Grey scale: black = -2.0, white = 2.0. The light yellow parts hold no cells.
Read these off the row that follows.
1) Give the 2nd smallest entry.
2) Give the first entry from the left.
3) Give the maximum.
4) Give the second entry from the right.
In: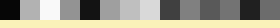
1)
-1.7
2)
-1.9
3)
1.9
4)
-1.5

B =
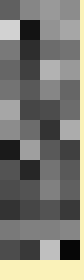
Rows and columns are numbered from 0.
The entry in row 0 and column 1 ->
0.1
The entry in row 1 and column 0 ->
1.3
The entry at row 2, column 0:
-0.1
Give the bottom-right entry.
-1.9
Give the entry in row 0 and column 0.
-0.5
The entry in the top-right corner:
0.2
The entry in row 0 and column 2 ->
0.4
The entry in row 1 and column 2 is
0.3
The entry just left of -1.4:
-0.7
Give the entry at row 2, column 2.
-0.3
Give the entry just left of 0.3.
-1.7
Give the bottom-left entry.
-0.8

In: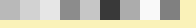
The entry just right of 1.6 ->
0.2
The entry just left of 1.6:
1.3

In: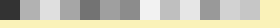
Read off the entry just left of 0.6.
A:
1.5
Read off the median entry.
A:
0.8

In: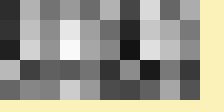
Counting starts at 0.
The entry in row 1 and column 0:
-1.2
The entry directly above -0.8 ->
-1.2
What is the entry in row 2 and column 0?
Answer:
-1.5
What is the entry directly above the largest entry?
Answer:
1.6
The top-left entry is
-1.3
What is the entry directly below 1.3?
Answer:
-1.0
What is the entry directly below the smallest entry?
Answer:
0.2
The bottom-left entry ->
-0.4
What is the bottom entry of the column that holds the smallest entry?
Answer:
-0.9
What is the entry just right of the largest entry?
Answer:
0.6
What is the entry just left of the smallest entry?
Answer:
0.1
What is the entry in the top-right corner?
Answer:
0.7
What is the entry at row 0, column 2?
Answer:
-0.2
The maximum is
1.9
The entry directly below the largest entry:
-0.6

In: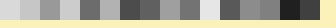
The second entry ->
1.1
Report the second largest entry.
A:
1.4
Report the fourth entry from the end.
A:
0.2
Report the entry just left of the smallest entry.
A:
0.0
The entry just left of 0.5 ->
-0.5

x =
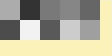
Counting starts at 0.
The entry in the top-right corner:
-0.4
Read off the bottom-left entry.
-0.8
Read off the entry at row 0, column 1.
-1.2

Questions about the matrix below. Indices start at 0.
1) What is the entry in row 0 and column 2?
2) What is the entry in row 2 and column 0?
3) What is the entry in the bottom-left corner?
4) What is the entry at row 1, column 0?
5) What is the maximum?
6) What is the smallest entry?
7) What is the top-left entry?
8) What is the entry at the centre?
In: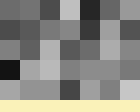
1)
-0.8
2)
0.0
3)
0.6
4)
-0.8
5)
1.1
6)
-1.7
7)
-0.3
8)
-0.6

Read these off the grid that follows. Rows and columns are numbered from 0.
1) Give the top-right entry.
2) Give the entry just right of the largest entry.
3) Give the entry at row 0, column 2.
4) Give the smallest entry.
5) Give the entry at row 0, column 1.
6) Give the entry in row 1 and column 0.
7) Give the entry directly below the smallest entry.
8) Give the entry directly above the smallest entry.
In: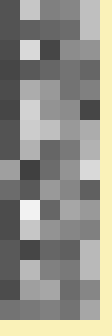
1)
1.0
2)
-0.4
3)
0.0
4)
-1.0
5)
1.1
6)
-0.7
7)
-0.6
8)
0.8

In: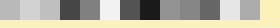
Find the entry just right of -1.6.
0.3
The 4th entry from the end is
0.1
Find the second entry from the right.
1.6
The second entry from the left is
1.3

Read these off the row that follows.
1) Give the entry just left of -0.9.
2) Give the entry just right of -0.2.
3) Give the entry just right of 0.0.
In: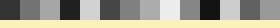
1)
1.3
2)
0.6
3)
0.7

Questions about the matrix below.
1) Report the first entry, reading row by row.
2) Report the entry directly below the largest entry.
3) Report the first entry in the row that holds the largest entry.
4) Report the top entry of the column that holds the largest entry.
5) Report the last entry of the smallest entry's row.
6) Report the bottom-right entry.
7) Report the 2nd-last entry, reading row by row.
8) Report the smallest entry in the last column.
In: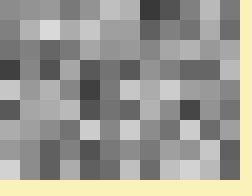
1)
0.2
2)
-0.4
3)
0.0
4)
0.4
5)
-0.1
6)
-0.4
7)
0.9
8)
-0.5

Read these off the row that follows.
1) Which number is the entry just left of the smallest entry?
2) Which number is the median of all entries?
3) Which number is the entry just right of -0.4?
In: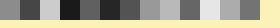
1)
1.2
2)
-0.2
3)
1.6

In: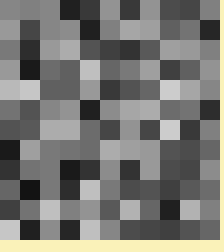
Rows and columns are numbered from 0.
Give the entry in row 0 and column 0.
0.1
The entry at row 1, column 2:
0.1
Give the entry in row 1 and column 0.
0.4
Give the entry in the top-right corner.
0.0
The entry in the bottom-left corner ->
1.1
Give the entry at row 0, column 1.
0.0
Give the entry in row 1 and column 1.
-0.9
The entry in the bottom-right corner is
-0.4
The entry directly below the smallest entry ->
-0.2
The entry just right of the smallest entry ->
-0.1
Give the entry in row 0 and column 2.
0.1
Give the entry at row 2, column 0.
-0.1
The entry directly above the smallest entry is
-0.2
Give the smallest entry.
-1.7
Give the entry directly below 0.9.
-0.2

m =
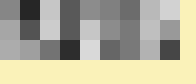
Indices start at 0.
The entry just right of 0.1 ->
-1.4
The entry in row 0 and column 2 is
1.1
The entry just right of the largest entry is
-0.4
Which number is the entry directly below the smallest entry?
-0.7
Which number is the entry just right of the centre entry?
0.2
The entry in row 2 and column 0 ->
0.7
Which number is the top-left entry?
0.1
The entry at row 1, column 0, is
0.6

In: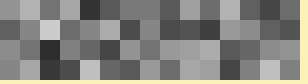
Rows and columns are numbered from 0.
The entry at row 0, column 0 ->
0.3
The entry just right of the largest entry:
-0.3
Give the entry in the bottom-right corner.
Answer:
0.0
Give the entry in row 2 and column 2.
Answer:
-1.3
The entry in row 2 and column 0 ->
0.2
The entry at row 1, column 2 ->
1.2
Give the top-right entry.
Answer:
-0.3
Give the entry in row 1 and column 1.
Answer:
0.1
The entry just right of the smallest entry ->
0.0
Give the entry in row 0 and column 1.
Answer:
0.8
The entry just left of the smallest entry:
-0.2
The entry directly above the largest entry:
-0.2
